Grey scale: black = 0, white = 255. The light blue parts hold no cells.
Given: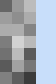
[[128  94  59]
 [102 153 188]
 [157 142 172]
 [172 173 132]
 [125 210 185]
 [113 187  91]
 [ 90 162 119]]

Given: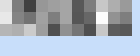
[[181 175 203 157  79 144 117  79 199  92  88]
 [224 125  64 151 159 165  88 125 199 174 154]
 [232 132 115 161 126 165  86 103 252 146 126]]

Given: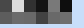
[[ 93 107 105  66 105 110]
 [ 72 220  49  19 121  14]]

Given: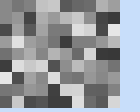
[[ 94 200  75  84  62  62 221 108  89 214]
 [137 118 129 194 200  89 103 108 177 158]
 [137 150  69 173 154 184 200 143  69  58]
 [ 74 161  89 163 122 120 222 211  73 230]
 [155 224 158 145 117  60 127 127 150 185]
 [113 148 173 134 180 154 106 212  58  56]
 [ 61 221 201 213  82 142 187 156 139 115]
 [231  78 162 137 221 122 116 151 136 153]
 [118 123 150 142  64 209 211  97  96 130]]

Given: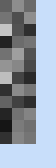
[[ 49 132 117]
 [ 96 141 106]
 [116  78 142]
 [196  82  47]
 [ 34 108 116]
 [114 159  82]
 [148 135  73]
 [190  68  41]
 [ 48 139 118]
 [ 99  65  45]
 [ 36 114 132]
 [ 21 123 111]]

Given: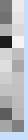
[[165 127]
 [121 235]
 [113 228]
 [178 217]
 [ 28 243]
 [212 190]
 [222 167]
 [206 195]
 [194 193]
 [165 188]
 [ 92 184]]

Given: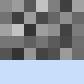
[[ 84  51 149  67  80 155 109]
 [139 156  89 194 126  64 163]
 [114  64 156  75 102 142 104]
 [162 195  53 158 143  66 124]
 [118 118  97 116  91  71 111]]
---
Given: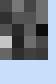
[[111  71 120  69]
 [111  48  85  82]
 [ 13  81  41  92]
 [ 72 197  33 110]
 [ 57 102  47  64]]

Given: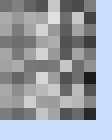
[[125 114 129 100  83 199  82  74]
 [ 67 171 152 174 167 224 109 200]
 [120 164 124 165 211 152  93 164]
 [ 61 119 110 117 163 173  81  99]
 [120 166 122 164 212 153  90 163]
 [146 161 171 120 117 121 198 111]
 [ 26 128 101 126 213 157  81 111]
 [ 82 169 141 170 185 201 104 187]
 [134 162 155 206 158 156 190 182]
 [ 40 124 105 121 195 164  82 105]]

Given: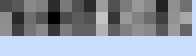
[[112  76  88 137 127  43 122  80  43 157  80 123 152 135  33 143]
 [168 141  41 111  84   1  77  92  81 195  54 153 131 108  64 147]
 [101 143  65 117 136  55 123  97  97 178  95 127 144 137  88 156]]

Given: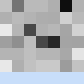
[[178 195 116 186 186 175  14]
 [185 176 186 179 173 172 208]
 [210 233 181  72 177 183 165]
 [163 159 143 189  71  38 164]
 [228 180 180 191 181 181 168]
 [194 232 175 193 201 201 156]]

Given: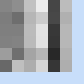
[[188 133 142 193 236  70]
 [176 125 110 182 203  72]
 [183 127 127 187 226  56]
 [183 129 131 186 225  54]
 [177 157 111 164 182  40]
 [174 104 191 173 213  54]]

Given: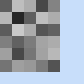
[[131  94 190 172  72]
 [173 183  38  94 190]
 [ 97  92 201 172  85]
 [172 127  97 124 164]
 [184 160  72 118 162]
 [ 83 116 159 152 123]]

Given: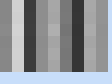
[[147 135 209  60 142 167 120  53 168]
 [147 135 207  61 142 165 121  54 166]
 [145 138 211  62 143 175 117  52 171]
 [146 134 208  60 141 164 121  53 165]
 [147 136 209  61 142 169 119  53 169]
 [147 135 208  60 142 165 121  53 166]]

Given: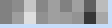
[[187 129 140 198 135 159 129 160  96]
 [167 129 158 222 145 159 156 147  54]]

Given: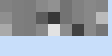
[[132 130 126 124 137 145 115 129 136]
 [186 143 126 124  92  55 115 129 136]
 [117 169 126 124 137 226 140  65 136]]
